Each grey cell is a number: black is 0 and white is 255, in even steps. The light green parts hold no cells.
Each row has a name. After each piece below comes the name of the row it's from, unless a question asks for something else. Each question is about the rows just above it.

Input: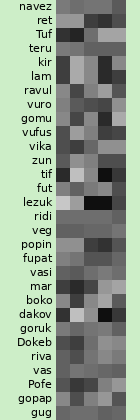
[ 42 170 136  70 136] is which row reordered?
gomu
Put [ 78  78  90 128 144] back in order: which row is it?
zun
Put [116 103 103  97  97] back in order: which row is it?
veg
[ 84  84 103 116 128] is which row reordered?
fupat
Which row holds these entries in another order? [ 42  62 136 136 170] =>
kir

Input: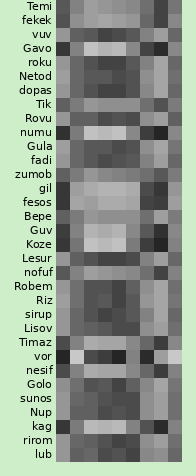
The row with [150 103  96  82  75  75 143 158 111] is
sunos
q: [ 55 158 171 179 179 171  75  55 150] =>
gil
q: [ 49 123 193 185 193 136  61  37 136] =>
numu
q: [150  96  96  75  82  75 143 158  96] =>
Rovu
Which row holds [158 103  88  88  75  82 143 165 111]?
Netod
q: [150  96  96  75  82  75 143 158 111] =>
Nup
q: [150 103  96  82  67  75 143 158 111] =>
rirom

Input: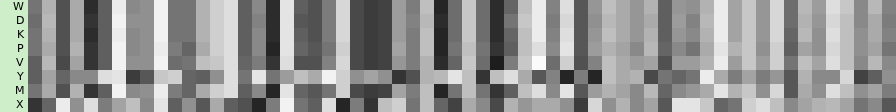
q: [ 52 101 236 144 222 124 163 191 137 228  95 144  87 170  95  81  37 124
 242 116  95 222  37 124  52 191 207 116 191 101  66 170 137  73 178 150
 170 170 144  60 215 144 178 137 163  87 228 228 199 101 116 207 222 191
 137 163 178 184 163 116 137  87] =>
X
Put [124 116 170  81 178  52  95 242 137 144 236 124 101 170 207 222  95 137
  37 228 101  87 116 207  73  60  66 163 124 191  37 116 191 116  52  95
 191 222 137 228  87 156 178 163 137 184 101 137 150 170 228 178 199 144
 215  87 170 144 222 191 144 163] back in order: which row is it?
M
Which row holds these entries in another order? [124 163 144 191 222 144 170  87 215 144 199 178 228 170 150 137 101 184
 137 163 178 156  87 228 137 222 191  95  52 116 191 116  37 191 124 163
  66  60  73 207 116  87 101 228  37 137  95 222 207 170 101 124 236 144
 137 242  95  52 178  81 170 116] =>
M
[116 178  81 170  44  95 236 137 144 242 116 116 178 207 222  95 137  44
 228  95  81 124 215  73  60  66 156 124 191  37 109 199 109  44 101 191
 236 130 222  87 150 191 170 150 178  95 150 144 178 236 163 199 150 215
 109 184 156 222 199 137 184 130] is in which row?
W
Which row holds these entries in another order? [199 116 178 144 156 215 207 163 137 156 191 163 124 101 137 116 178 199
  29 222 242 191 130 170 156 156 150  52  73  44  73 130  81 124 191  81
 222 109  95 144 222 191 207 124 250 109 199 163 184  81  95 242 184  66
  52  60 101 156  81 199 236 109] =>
V

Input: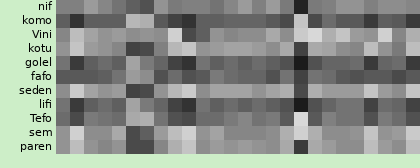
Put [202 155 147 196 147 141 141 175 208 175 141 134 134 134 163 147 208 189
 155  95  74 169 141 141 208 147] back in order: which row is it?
sem
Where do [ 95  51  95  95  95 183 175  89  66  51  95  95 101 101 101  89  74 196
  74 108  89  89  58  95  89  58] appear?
komo
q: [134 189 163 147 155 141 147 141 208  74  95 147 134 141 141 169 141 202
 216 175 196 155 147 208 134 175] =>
Vini
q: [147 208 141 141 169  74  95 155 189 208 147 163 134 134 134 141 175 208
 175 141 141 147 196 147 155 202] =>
sem
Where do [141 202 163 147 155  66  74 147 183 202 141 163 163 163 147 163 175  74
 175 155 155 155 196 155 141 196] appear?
seden

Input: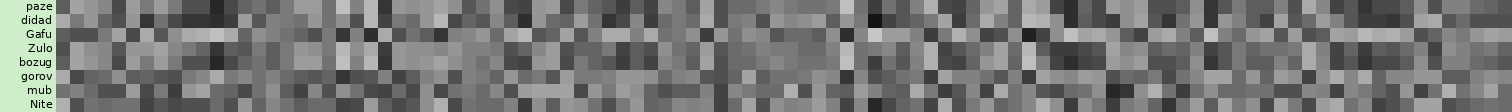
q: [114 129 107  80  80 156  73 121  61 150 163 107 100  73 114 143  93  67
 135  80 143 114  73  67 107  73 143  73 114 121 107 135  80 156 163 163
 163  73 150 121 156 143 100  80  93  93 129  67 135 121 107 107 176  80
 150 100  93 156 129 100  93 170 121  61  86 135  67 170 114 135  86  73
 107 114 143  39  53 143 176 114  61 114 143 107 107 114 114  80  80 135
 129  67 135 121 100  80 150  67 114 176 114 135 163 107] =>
mub
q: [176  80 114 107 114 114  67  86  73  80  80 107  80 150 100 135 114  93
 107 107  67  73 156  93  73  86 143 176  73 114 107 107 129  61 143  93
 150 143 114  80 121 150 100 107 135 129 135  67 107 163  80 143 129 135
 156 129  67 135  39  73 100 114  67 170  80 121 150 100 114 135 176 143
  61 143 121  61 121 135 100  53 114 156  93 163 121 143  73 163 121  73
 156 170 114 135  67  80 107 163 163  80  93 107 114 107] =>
Nite
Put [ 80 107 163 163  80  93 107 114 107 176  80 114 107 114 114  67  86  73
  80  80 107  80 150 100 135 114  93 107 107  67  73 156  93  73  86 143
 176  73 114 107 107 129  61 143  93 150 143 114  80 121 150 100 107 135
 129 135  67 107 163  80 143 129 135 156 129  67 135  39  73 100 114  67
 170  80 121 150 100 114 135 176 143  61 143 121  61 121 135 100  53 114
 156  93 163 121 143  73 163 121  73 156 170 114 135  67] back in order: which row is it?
Nite

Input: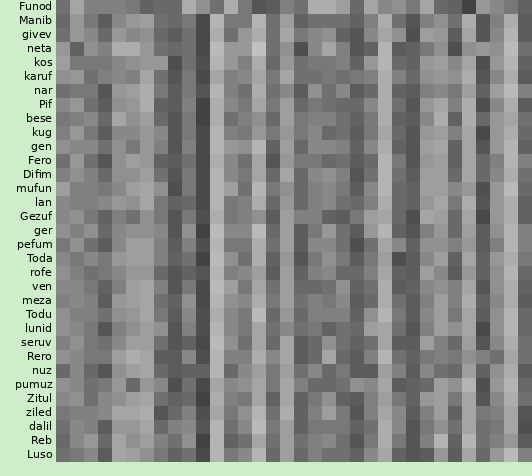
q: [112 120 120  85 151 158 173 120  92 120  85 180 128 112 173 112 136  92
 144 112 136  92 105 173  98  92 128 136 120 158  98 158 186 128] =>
nar
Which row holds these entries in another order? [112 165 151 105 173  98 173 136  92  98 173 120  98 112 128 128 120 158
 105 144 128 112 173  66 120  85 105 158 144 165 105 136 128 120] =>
bese

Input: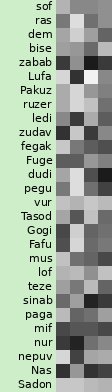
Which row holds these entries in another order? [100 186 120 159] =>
teze
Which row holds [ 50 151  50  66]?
Nas
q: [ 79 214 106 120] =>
Fafu
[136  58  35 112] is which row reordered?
nur
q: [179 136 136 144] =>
sof
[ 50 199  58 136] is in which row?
zudav
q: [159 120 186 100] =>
teze

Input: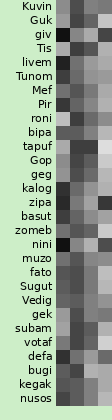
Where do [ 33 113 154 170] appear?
livem
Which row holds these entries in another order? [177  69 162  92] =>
subam

